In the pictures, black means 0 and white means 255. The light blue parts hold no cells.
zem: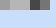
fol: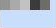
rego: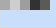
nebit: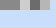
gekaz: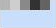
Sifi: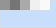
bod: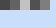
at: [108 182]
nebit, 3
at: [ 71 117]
zem, 3

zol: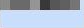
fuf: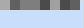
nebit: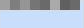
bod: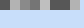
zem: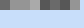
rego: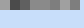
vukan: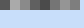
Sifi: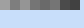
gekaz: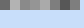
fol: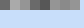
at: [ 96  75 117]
vukan, 3
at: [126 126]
fuf, 2
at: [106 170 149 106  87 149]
fol, 0
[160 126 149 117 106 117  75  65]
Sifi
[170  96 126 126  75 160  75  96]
fuf

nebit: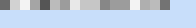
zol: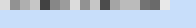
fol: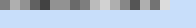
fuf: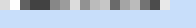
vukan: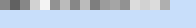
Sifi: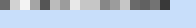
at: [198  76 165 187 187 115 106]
zol, 9
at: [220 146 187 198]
fuf, 7

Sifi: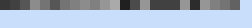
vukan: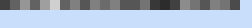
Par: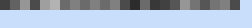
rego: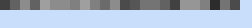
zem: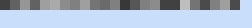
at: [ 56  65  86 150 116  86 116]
Par, 15
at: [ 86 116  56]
vukan, 13
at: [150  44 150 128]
Sifi, 18
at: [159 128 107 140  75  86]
rego, 8
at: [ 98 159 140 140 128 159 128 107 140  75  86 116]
rego, 3

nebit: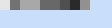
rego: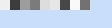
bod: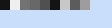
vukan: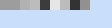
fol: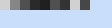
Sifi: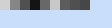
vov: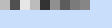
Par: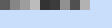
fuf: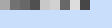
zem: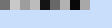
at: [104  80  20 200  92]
bod, 3
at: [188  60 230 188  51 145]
vukan, 3
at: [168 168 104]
nebit, 2
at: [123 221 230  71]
rego, 3

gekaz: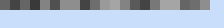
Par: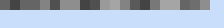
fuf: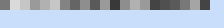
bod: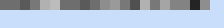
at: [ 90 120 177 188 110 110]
bod, 2
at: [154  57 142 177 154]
fuf, 10
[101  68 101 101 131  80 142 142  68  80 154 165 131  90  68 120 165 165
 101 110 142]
Par
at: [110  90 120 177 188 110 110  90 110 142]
bod, 1
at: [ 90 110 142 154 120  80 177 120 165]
bod, 8
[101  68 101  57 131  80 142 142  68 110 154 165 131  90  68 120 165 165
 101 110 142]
gekaz

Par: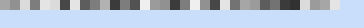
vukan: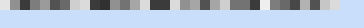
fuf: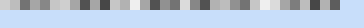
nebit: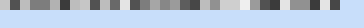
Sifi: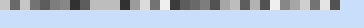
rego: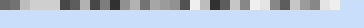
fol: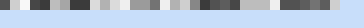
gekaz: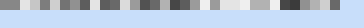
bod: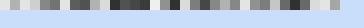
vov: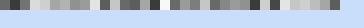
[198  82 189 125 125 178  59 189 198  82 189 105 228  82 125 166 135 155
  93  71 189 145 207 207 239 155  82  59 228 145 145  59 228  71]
nebit
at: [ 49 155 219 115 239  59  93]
Sifi, 12

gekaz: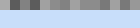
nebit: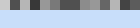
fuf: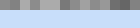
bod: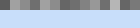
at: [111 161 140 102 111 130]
bod, 3
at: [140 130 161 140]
gekaz, 5
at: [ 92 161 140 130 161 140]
gekaz, 3
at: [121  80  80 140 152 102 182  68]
nebit, 5
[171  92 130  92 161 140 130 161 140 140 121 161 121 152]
gekaz
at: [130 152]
bod, 8

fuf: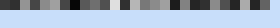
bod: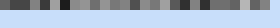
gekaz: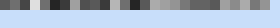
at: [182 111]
gekaz, 11
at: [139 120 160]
bod, 14
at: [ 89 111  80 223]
fuf, 8
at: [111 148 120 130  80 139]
bod, 9
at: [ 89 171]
gekaz, 14

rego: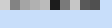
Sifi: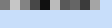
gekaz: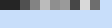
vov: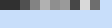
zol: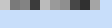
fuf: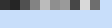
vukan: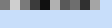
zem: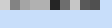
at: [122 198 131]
Sifi, 0
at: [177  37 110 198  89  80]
zem, 4
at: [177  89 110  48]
vukan, 5
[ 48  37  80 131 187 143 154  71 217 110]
fuf
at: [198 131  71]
Sifi, 1
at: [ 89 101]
Sifi, 6

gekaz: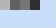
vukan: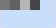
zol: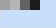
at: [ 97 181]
vukan, 1
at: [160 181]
zol, 0
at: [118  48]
gekaz, 2
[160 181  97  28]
zol
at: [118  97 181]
vukan, 0
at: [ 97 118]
gekaz, 1

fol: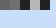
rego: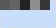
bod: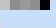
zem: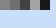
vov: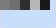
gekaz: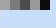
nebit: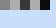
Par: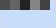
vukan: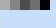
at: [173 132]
vukan, 0
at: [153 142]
bod, 2
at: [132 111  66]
zem, 0

